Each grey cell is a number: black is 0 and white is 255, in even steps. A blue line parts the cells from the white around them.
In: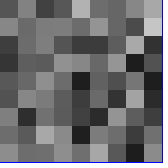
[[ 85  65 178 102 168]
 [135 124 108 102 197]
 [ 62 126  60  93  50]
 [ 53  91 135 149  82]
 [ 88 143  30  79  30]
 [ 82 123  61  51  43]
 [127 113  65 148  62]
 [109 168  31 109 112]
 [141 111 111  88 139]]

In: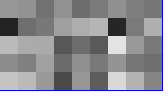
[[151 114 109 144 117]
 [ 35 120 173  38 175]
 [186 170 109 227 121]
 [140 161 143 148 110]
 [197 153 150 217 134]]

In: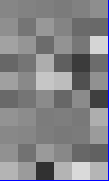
[[134 127 129]
 [143 152 106]
 [162 108 119]
 [103 173  59]
 [160 198  80]
 [105 139 139]
 [147 124 121]
 [136 125 123]
 [145 154 103]
 [180  49 218]]

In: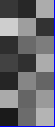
[[ 55 172]
 [206  50]
 [ 46 125]
 [ 66 172]
 [ 37 101]
 [170 154]
 [ 26 180]]

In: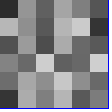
[[ 44  96 127]
 [183  88 203]
 [ 81  77 105]
 [131 206 104]
 [109 142 142]
 [ 53 127  89]]

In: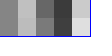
[[133 103 203]
 [133 122 223]]
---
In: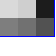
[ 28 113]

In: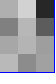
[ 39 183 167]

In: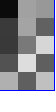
[152 164  57]

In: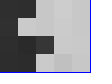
[200 203  54  44]

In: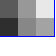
[232 135]

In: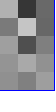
[105 197 159]

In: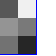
[240 148]

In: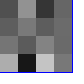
[102  93  91 173]

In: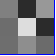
[152 221 110]
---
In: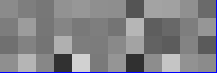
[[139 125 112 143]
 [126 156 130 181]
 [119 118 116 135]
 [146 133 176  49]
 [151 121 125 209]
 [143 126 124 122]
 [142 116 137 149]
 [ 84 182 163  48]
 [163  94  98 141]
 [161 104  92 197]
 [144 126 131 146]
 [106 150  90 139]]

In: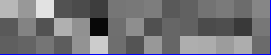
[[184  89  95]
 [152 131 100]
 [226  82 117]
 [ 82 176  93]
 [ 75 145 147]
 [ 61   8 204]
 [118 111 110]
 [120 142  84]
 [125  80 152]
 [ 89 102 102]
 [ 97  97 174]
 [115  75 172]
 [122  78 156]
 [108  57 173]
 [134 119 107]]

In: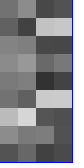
[[114  97 131 139 122 114 187 140  83]
 [140  66 127 152 127  96 214 122 103]
 [ 72 194  72 105  50 202  85 125  65]
 [ 82 199  71 120  67 203  79  81  74]]

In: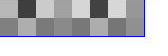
[[183 128]
 [ 62 174]
 [203 122]
 [161 138]
 [213 120]
 [ 66 173]
 [215 118]
 [151 144]]

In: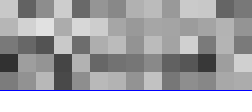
[[200 182 121  49 124]
 [ 98 210 103 158 146]
 [141 225  83 148 184]
 [205 172 201  69  73]
 [105 215 109 178 142]
 [149 205 174 103 185]
 [136 166 187 114 179]
 [177 153 147 118 147]
 [187 166 187 137 194]
 [153 164 163  97 119]
 [202 156 208  86 142]
 [200 164 122  56 135]
 [101 179 180 158 168]
 [120 148 122 208 172]]

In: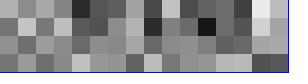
[[177 117 145 117]
 [140 196 111 154]
 [168 120 156 112]
 [133 190 138 137]
 [ 42  90 106 192]
 [ 85  82 141 152]
 [ 93 140 136 148]
 [162 179 166  98]
 [ 73  44 104 188]
 [194 128 138 120]
 [ 76 107 143 144]
 [ 98  22 127 149]
 [109 108  97 183]
 [ 65  84 105 185]
 [235 209 165  81]
 [188 165 169  88]]

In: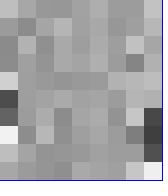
[[190 155 139 140 208  77  99 242 190 167]
 [167 140 178 160 159 158 156 141 164 155]
 [152 165 144 148 153 163 172 183 148 149]
 [151 181 169 169 149 170 140 144 150 143]
 [162 161 158 164 153 162 165 159 153 169]
 [174 168 171 175 155 165 171 167 161 164]
 [156 151 158 156 178 156 147 156 157 160]
 [156 159 193 133 183 181 198 126 157 198]
 [194 183 166 177 189 177  72  63  80 239]]
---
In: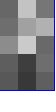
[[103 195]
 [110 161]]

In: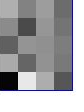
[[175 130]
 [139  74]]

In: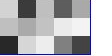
[[211  59]
 [191 170]]

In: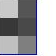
[[201  85]
 [ 56  73]]

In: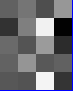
[[ 97 117]
 [ 50 127]]

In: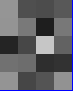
[[149  79]
 [148 121]]

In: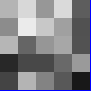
[[180 216]
 [140 235]]

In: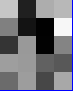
[[198  32]
 [128  19]]

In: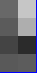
[[104 198]
 [ 91 174]]
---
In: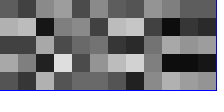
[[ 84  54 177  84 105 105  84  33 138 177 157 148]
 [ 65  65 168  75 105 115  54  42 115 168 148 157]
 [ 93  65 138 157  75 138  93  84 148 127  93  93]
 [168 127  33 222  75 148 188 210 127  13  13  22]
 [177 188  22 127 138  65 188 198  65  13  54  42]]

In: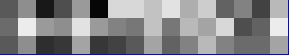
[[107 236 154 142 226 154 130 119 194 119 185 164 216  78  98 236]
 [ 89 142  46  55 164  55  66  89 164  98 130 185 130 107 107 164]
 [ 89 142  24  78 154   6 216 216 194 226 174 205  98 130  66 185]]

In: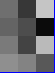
[[111  55 197]
 [122  67 186]
 [143 131  88]
 [100  77  11]]

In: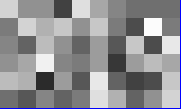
[[145 167 241 133 123 156  55 156 188 167]
 [133  99 188 145  99 156  87 199  76 232]
 [123 211 177 199 145 199 123  76 252 123]
 [211 145 145  65 223 167 133 111 111 111]
 [111  87 133  99 123 223 177  99 145 211]
 [188 177  43 156  87 232  99  65  76 199]]

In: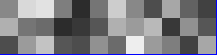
[[136 217 226 126  44 117 205 136  77 167  98  65]
 [ 77 155 195  86  77 145 107 238 155 126  65 167]
 [176 117 107  44  56  86 176 155 185  56 145  86]]

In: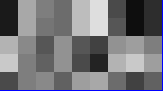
[[ 74 126 137  97 158 168 108  65  97]
 [ 26 168 126 108 189 222  74  14  45]
 [ 26 168 117 108 189 222  86  14  45]
 [201 126  97 146  74  35 179 201 158]
 [179 137  86 146  86  65 146 158 126]]

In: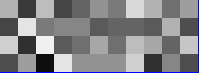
[[208  48 240  90 111 167 111 189 167 100 198]
 [178  58 189  69 100 146 122 218 178 111 158]
 [ 69 228 122 134 134  90 100 100  90 178  78]
 [ 78 158  14 228 146 146 146 208  48 134  78]]
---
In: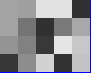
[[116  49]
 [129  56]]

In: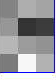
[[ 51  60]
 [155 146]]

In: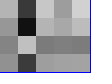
[[ 17 180]
 [192 123]]

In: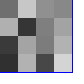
[[ 53 127]
 [164 124]]

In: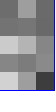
[[118 105]
 [180 134]]

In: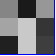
[[201  53]
 [201  62]]

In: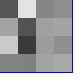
[[ 83 160]
 [ 58 156]]
